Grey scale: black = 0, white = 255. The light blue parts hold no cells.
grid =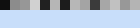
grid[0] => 15
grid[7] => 183
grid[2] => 151
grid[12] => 152

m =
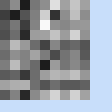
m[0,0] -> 100
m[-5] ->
[108, 143, 130, 163, 124, 75, 115, 134, 88]
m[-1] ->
[90, 130, 40, 138, 174, 211, 160, 209, 162]
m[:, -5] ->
[142, 207, 249, 161, 67, 124, 28, 158, 84, 174]
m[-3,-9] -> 90
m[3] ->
[78, 109, 41, 157, 161, 194, 156, 210, 146]
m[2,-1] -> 152
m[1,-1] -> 141
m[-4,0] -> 125
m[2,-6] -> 131
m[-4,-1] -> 112
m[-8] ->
[85, 119, 61, 131, 249, 144, 135, 151, 152]
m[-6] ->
[121, 186, 153, 108, 67, 134, 95, 104, 84]
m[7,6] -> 173
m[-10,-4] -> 223
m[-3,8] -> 151
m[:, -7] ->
[28, 84, 61, 41, 153, 130, 132, 56, 176, 40]

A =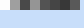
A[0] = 253
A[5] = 69

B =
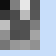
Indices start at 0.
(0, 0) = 13
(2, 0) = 191
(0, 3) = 83
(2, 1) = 82

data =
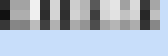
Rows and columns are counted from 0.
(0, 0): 42
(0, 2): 163
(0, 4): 50
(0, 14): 57
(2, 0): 55
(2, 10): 165
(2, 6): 57
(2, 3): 188
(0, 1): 164
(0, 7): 205
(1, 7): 210
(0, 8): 181
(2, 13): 173
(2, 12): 151

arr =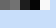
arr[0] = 103
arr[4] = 249

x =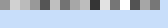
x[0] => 150
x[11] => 118
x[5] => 191
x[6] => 115
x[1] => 209
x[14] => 166

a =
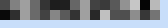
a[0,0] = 73
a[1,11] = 80
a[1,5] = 134
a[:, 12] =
[146, 79]
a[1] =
[9, 47, 159, 106, 66, 134, 90, 51, 160, 40, 192, 80, 79, 141, 55, 116]
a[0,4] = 52
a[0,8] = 159
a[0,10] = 58

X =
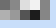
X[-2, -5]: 110
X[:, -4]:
[136, 153]
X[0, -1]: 133
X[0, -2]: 242

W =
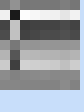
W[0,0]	122
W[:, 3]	[120, 247, 66, 71, 148, 183, 207, 138, 132]
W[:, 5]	[119, 240, 68, 75, 149, 179, 202, 136, 131]
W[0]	[122, 146, 118, 120, 120, 119, 126, 118]
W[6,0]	203
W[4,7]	150
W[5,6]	175
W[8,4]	131
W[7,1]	130
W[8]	[134, 134, 132, 132, 131, 131, 139, 130]
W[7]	[140, 130, 136, 138, 140, 136, 137, 138]
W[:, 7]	[118, 242, 67, 74, 150, 180, 205, 138, 130]

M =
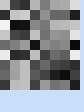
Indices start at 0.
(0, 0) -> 202
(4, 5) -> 127
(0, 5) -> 166
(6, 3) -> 72
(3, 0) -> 198
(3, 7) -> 227
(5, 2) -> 48
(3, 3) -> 192
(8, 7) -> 29
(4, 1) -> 128
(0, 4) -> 124
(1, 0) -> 46
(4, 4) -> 142
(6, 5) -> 69
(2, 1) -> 15
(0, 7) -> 220
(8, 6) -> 125
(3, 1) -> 68
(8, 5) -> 114
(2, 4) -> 120
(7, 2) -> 191
